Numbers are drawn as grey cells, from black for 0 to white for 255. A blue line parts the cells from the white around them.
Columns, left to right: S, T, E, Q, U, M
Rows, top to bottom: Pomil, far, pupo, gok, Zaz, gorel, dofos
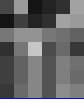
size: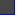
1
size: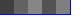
5
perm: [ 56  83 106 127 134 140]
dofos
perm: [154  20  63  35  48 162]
far
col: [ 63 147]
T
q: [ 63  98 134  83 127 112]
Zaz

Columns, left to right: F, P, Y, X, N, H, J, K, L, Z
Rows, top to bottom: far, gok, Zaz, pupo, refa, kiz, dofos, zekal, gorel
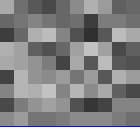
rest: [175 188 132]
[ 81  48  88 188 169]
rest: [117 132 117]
[103 111  61 124 124 111]
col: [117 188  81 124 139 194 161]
X
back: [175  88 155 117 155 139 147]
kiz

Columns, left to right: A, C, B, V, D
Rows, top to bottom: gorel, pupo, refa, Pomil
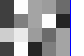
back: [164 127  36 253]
Pomil
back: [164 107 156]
refa
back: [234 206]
refa

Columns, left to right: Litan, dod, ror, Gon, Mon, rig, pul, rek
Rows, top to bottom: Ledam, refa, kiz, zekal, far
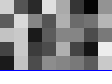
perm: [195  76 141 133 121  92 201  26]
far
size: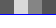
4
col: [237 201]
rek

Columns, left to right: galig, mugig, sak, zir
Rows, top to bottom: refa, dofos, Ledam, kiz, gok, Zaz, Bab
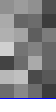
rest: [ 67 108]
[170 102]
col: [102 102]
zir
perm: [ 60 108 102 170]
dofos

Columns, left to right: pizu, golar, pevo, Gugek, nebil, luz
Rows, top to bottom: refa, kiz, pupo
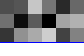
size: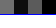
4
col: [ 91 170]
pevo
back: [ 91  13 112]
kiz

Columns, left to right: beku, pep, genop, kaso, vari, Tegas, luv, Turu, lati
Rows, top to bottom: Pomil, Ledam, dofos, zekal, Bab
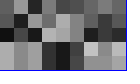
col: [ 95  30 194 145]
luv
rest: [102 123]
[102]

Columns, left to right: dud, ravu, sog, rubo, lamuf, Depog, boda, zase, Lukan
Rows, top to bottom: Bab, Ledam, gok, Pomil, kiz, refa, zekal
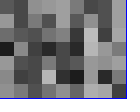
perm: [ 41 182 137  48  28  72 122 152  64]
refa
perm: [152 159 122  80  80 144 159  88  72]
Ledam
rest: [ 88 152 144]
[159]
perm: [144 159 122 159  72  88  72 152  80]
Bab
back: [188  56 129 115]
gok
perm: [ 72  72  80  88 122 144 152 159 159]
Bab
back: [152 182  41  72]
Pomil

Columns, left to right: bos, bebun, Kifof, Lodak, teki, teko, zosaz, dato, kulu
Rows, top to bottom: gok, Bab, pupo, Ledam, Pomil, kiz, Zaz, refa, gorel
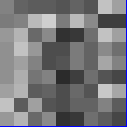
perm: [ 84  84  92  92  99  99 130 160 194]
gok
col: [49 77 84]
teki
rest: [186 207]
[123 186 138  62  62]
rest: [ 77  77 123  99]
[138 111]
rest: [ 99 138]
[111]

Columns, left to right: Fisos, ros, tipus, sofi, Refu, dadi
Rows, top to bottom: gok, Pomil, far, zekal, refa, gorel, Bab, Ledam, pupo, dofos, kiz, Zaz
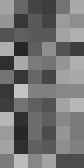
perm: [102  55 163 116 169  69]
gorel
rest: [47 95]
[ 89 142 129]

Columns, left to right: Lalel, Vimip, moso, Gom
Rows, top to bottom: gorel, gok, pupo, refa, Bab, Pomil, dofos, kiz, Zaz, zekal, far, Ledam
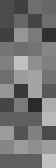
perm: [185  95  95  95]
Zaz
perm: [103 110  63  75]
gorel
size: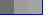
3

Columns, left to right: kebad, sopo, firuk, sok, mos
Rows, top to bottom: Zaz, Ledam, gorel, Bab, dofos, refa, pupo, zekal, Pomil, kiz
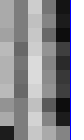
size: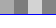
4
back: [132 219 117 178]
dofos
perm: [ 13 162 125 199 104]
gorel
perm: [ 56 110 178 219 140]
refa
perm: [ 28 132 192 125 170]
Ledam

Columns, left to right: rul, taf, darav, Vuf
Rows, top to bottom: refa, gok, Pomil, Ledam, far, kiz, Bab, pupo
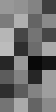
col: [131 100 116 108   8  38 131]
darav
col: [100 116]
darav
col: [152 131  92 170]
taf
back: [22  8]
far
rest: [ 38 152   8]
[22]
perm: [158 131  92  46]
Bab

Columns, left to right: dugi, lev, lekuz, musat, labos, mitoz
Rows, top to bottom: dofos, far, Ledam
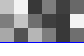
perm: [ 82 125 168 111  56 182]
Ledam
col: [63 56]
labos
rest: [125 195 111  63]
[ 56 243]
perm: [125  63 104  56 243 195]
dofos
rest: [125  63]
[104]
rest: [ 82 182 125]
[ 56 111]

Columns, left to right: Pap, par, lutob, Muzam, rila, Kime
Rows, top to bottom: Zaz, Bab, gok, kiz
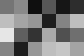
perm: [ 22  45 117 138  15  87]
Zaz
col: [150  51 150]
lutob
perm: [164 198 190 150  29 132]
kiz

